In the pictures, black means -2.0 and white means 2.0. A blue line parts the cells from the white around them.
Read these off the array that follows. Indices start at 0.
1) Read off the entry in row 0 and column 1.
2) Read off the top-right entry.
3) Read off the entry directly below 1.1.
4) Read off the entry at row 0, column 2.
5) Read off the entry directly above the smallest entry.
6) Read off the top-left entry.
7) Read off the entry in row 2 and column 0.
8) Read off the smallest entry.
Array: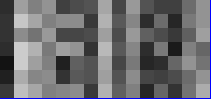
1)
0.5
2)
0.3
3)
0.2
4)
0.0
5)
-1.3
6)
-1.3
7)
-1.2
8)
-1.7

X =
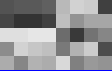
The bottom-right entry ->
0.3
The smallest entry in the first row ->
-1.0
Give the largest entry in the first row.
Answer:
1.3
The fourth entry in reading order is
-0.5
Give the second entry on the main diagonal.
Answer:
-1.2
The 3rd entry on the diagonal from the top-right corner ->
-1.1
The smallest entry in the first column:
-0.9
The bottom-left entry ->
0.7
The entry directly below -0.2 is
1.2
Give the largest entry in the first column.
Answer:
1.5
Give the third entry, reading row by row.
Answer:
-0.6
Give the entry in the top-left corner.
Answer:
-0.7

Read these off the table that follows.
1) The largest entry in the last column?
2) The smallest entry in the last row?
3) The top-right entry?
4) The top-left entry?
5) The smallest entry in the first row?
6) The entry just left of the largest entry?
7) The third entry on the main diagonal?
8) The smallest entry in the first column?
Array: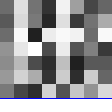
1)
1.9
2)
-1.3
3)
-0.4
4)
-0.3
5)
-1.2
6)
1.6
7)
-1.5
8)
-0.6

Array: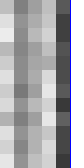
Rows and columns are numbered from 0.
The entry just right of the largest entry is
0.2
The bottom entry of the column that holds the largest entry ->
1.6
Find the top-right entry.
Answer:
-0.6
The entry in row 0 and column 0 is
1.0
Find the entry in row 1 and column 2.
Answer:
0.7
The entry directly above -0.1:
0.2
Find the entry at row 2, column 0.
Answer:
1.7
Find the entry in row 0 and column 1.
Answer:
0.0
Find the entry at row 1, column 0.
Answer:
1.5
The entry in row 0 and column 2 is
0.5
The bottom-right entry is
-1.1

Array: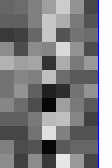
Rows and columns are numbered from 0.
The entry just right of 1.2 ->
0.3
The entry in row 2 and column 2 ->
-0.4
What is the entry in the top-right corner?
-0.9
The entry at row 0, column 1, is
-0.3
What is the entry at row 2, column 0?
-1.1
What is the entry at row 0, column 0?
-0.4
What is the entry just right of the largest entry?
0.4
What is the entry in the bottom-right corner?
-0.9
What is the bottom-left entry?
0.2
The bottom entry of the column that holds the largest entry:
1.6
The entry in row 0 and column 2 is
0.0
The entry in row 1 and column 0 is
-0.5
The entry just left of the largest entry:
-1.1
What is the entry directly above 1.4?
-0.7
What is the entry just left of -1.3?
-1.5
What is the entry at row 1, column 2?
0.0
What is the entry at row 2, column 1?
-1.0

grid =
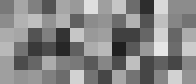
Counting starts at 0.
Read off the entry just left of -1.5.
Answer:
0.9
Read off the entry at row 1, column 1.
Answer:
0.8
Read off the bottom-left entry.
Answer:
0.5
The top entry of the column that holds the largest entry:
1.4
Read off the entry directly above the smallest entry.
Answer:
-1.0
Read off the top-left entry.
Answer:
-0.1
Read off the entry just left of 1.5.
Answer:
0.4
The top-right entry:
0.2
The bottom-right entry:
0.3
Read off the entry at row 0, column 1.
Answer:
0.6
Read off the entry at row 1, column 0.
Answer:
0.2
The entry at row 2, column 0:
0.7
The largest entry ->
1.6
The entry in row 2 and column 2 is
-0.7
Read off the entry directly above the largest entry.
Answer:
1.3
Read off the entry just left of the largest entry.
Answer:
0.4
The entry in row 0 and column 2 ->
0.0
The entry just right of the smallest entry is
-0.6
